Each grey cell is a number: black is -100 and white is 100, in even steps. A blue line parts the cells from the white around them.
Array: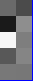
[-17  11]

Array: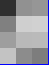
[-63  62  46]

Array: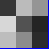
[-58 -36 -66]

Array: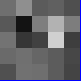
[-13 -85 -49 -28 -47]

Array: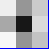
[ 87 -82  53]

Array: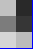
[ 51 -58]

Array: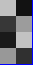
[51 22]

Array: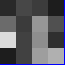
[-68 -54  11  38]
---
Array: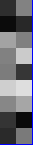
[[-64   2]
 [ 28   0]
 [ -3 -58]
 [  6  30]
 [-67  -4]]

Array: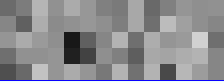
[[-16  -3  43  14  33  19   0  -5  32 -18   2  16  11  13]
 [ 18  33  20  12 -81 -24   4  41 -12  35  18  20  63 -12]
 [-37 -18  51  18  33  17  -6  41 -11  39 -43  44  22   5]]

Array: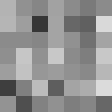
[[ 40  13   6  27   9  -5   8]
 [  9   8   4  29  14 -11  29]
 [ 24  51  19  22  14   7  45]
 [ 15 -37   3  14  -2   5 -20]]

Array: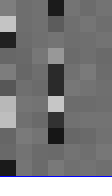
[[ -1 -14 -11 -79  -9 -15 -10]
 [-74 -15 -12  -9 -14 -13 -10]
 [ -2 -19 -14 -67 -11  -4 -15]
 [ 44  -8 -10  55 -15 -15 -14]
 [-20  -4  -9 -83 -19 -17 -11]
 [-80  -8 -16  -5 -12 -10 -13]]

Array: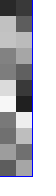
[[-68 -55]
 [ 53  47]
 [ -2 -25]
 [ 94 -75]
 [-12  49]
 [-27  30]]

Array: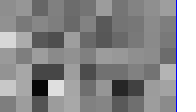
[[ 11  18 -20   0 -15  -9  22  -8   3  12  24]
 [ 69  35 -31 -39  24 -18 -32 -18  -5   8  -5]
 [ 15  31 -45 -45  24 -40 -11 -11   1 -10  41]
 [ -1  23 -35  22  32   1   4 -30 -13  23   9]]

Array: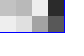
[[ 52  45  87 -66]]
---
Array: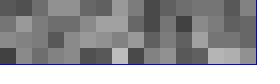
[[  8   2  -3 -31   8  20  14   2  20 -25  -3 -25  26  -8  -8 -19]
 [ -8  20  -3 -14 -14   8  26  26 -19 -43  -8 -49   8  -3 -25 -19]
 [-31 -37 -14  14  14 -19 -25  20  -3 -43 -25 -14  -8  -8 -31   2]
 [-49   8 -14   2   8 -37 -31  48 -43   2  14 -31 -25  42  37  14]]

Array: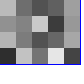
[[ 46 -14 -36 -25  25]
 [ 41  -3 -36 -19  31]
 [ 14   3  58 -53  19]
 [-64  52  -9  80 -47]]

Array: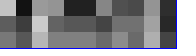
[[ 53 -86  21  16 -74 -74   5 -37 -42  16 -64]
 [ -6 -32  43   0   0   0 -17  10 -17  37 -47]
 [-27 -52  59 -22 -32 -32 -47 -11 -11  27 -69]]

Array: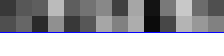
[[-38 -20 -67  13 -56 -32  30   1  36 -91 -44  41  19   1]
 [-56 -32 -26  47 -26 -10   7 -50  30 -85  -5  57 -15 -38]]

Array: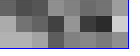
[[ 40  40  28 -27   1   6  -4  12]
 [ 34 -10 -22 -49  17 -54 -66  62]
 [-22 -39 -33  12   1 -16 -10  23]]

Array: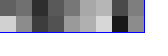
[[ 64  10 -52 -36  21  38  69 -81  10]
 [-24 -12 -64 -30  -7  32  43 -42  -1]]
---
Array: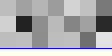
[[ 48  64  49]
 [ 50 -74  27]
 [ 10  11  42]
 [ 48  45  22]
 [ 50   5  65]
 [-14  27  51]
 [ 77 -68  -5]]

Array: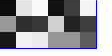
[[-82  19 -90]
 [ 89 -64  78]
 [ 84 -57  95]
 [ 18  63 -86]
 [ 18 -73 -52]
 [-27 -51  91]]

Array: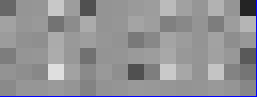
[[  8  15  -2  22  27 -19]
 [ 18  11  17  14  18  17]
 [ 18   7  18  12  20  18]
 [ 21  75  35  34 -10  57]
 [ 17  27  19  20  10  23]
 [  3   8 -11  24  34 -37]
 [ 15  20  16  18  16  16]
 [ 17  12  17  15  18  17]
 [ 20 -37  21  -5  29  21]
 [ 19  -1  23   7  24  23]
 [ 18  58  32  29   0  47]
 [ 16  31  19  22   7  26]
 [ 17  16  17  16  16  18]
 [ 20  54  26  27  -2  40]
 [ 17   3  19  11  23  17]
 [  6  -8 -30  19  42 -72]]

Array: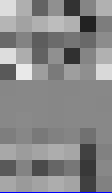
[[ 31 -30  32  -1   7   7   6 -30  73 -18  42  73]
 [ 21   3  22   6   8   7   7  83  36   3  27  37]
 [ 28 -41  29  -5   7   7   7  24 -23 -27  38 -22]
 [ 36 -20  36   1   6   6   6  -4  13 -16  48  13]
 [ 29  -7  30   4   7   7   6  24 -62  -8  39 -61]
 [-50 -56 -49 -11   7   7   7  12   4 -18 -73   4]
 [  1   7   1   7   7   6   7  70  39  10  -2  39]]

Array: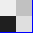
[[-76  87]
 [ 75  51]]

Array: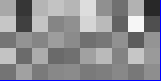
[[ -9  53  -8  55  32]
 [ 26 -16  15 -50 -58]
 [ -4  35   4  54  42]
 [  7 -17  23   4  53]
 [  9 -12   9  13  43]
 [ -4  26 -12  67  73]
 [ -1  46  -7  46  13]
 [  7   3  14 -23 -12]
 [ -6  55 -28  93  40]
 [ 11  21  16 -38 -69]]
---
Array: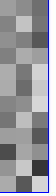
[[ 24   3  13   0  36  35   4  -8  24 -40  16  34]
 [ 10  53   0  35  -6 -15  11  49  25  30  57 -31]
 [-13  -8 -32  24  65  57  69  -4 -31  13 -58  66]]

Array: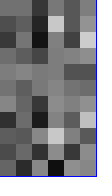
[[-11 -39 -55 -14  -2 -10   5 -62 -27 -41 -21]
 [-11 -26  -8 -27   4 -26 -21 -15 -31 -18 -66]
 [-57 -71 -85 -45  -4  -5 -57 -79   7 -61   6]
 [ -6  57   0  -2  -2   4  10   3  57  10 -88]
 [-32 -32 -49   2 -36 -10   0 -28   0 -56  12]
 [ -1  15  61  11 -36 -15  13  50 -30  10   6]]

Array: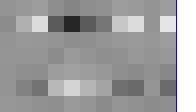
[[ 16  10  16  17  15  16  18]
 [ 19  38  19  17  12   1  17]
 [ 23  72  18  17  11 -10  13]
 [ 11 -29  15  10  23  44  12]
 [  4 -70  11  20  26  66  20]
 [ 11 -29  12  16  23  42  17]
 [ 14  -8  15  12  19  29   8]
 [ 23  55  19  14  12 -13  17]
 [ 21  72  21  19   8 -17  14]
 [ 15  15  18  16  13  17  10]
 [ 22  79  22  19   6 -16  12]]

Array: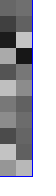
[[-19 -50 -78  33 -34  50  -6  10 -41  53  18]
 [-13 -24  54 -82  -7  10 -24 -15 -21 -25  44]]

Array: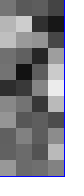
[[ -8  43  50 -12 -10 -65   7  17 -25 -24  19]
 [-30  61  21 -25 -86 -55 -10 -32   1 -16 -16]
 [-27 -62  15 -70 -26   4 -57 -26 -27 -35 -13]
 [-47 -82 -45  24  59  85  46 -40  10  46   2]]

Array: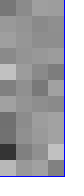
[[ -7  20  25   8  51   0  26 -12 -11 -59  44]
 [  9  16  18  16  22  13  16  10  13   0  20]
 [ 25   8  11  19   8  -5  11  23  21  13  26]
 [ 23  12  11  22  -2  26   8  27  27  51   1]]

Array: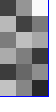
[[-49  45  -3  34 -53  52]
 [ 17 -49  50  -1 -19   5]
 [ 95  -4  31 -56  11 -69]]
